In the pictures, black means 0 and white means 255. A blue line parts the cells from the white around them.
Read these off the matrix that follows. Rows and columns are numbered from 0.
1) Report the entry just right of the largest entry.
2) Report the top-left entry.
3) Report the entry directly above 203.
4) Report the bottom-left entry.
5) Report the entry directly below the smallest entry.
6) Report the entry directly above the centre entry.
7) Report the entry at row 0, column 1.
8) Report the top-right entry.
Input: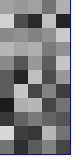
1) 62
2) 161
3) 36
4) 115
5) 55
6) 153
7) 153
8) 175

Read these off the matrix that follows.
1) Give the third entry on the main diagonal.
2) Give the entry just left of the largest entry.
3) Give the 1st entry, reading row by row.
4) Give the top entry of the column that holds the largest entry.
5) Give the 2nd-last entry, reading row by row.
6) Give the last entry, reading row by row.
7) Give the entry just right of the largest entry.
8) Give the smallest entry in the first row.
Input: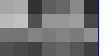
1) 131
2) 187
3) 166
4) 172
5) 86
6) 65
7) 80
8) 42

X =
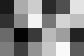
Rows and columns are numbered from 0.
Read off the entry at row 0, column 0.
26
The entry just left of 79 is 42
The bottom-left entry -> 125
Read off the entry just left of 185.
57
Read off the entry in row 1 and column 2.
243
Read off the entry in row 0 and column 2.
205
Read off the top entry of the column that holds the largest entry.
79

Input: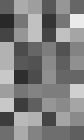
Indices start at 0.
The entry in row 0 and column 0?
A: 95
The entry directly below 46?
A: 118
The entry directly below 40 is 68
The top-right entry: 102
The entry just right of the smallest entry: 118
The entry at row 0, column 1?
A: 171
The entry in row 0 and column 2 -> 158
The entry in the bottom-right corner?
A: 95
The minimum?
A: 40
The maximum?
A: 235
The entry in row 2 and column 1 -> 150
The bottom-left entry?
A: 110

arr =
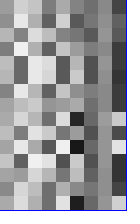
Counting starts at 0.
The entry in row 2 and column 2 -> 220
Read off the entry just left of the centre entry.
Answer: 149
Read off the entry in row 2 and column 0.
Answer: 182
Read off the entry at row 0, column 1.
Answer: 208
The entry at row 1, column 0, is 143
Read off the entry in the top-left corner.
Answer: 156
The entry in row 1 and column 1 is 232
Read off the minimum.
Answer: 24
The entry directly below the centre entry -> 220
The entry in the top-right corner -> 68
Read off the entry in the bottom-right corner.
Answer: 208
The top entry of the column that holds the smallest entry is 131
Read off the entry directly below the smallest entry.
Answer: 202
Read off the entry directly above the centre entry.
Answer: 196
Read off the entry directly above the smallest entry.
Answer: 156
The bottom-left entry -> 170
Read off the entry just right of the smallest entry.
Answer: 104
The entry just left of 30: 226
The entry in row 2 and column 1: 131
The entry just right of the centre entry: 170
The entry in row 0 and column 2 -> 196

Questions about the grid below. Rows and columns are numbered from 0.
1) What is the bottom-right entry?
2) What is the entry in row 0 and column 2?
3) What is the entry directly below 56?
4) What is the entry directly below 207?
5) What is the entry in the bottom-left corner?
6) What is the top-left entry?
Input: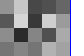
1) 162
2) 72
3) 133
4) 80
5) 117
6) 147

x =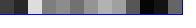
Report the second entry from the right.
19
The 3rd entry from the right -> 5
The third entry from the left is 221
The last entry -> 101

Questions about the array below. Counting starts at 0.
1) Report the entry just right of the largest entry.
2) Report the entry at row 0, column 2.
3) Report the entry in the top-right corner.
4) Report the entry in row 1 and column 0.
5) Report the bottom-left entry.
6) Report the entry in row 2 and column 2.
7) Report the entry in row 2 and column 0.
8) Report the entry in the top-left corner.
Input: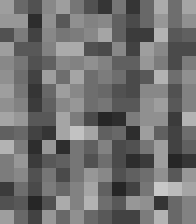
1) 187
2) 81
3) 165
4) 151
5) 158
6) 66
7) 81
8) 158
